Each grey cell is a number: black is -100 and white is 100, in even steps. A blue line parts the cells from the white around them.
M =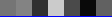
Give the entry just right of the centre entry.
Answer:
-42
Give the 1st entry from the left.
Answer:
-8
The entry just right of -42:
-93

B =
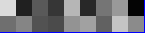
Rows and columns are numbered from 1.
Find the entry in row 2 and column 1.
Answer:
-13
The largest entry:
72
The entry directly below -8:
-24
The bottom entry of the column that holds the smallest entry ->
9
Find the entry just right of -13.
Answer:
4

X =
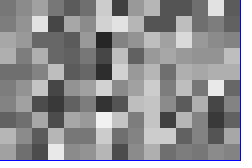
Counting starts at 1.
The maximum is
89
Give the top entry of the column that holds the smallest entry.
60
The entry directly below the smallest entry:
-45
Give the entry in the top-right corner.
-29
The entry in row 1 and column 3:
26
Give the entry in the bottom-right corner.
3
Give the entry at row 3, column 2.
20
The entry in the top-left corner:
-7
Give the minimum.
-70
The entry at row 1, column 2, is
9
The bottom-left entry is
26
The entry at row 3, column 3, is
-19
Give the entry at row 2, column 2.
15
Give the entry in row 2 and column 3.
77
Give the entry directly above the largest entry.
-60
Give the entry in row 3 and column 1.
31
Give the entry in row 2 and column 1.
-2
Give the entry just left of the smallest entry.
20
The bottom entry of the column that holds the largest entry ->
43

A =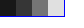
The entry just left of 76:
-8
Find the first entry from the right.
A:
76
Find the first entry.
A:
-81

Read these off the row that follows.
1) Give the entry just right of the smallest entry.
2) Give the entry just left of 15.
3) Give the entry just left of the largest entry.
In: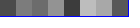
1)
48
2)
-15
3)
-53

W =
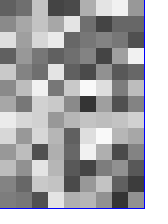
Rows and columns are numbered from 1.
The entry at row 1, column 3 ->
53
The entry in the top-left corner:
-25
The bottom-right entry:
14
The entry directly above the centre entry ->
58
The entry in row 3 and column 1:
74
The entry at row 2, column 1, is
8
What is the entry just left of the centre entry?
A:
58
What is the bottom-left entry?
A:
-2
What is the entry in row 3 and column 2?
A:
25
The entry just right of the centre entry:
-59
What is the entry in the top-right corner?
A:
19
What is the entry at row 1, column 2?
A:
-13
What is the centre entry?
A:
8

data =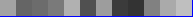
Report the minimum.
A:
-60
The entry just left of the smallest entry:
-54

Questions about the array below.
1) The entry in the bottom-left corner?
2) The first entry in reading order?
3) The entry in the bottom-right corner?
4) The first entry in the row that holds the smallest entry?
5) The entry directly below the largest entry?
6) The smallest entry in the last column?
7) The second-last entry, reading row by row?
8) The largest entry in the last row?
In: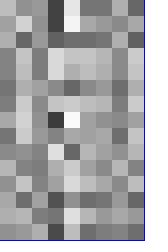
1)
14
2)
48
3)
-14
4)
32
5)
32
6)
-24
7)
3
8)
48
